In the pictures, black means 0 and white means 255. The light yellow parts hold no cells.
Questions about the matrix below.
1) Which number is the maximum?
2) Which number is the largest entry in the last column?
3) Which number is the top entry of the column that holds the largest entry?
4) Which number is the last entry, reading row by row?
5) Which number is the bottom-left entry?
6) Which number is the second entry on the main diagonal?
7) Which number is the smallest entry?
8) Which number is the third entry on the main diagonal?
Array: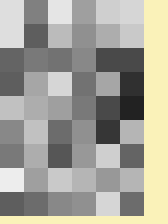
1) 237
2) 214
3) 222
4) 108
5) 94
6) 94
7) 34
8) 114

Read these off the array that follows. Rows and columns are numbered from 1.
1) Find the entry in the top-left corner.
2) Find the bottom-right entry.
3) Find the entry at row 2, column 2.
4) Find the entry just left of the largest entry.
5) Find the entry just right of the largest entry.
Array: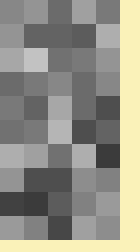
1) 135
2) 141
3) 99
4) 167
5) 113

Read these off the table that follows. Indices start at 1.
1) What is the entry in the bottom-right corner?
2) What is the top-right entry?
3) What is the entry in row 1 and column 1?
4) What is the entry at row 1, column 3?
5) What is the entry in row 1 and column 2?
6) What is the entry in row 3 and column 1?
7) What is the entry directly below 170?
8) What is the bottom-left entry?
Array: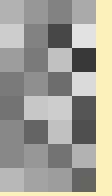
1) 100
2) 170
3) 177
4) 129
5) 150
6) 157
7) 226
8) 184

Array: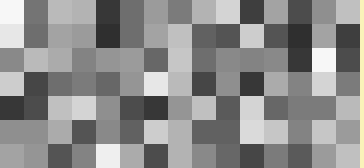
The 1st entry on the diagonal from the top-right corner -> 192
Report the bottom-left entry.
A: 163
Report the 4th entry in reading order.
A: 179
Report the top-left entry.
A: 247
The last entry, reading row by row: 192
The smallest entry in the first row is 55
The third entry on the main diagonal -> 171
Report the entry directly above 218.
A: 212
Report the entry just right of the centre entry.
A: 70
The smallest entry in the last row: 70
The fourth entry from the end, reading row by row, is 123
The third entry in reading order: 186

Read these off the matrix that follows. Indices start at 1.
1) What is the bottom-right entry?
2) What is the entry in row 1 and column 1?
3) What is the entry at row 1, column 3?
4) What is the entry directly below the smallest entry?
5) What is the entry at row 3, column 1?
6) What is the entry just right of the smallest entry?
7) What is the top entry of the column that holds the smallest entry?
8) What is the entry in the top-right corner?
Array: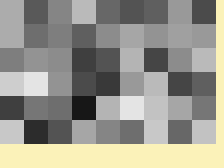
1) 194
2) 172
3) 133
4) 166
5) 126
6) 180
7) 186
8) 75

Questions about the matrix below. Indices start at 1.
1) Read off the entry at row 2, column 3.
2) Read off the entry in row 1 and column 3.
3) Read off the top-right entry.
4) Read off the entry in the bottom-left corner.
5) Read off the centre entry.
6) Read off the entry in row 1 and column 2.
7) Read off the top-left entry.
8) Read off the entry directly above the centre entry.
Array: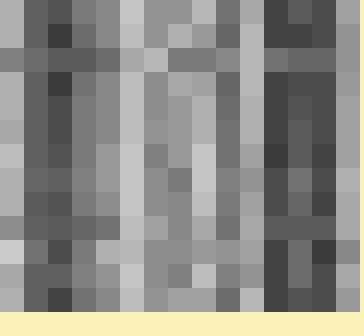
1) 59
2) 83
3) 161
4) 175
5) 153
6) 96
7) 175
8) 153

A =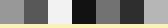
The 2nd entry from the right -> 46
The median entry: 115

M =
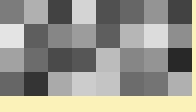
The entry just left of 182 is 95
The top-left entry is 125
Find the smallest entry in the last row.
52
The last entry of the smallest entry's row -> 40
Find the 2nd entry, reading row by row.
176
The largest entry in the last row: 204
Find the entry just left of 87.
74
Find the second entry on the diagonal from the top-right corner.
220
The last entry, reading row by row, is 176
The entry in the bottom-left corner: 103

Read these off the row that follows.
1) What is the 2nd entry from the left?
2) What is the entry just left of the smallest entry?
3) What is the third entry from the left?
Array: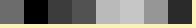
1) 0
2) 109
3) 61

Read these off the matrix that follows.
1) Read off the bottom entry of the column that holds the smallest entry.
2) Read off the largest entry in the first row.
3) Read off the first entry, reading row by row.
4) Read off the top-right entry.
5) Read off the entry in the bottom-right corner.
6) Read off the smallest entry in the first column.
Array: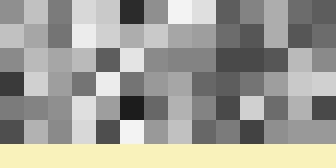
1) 242
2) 242
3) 144
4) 94
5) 152
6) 58
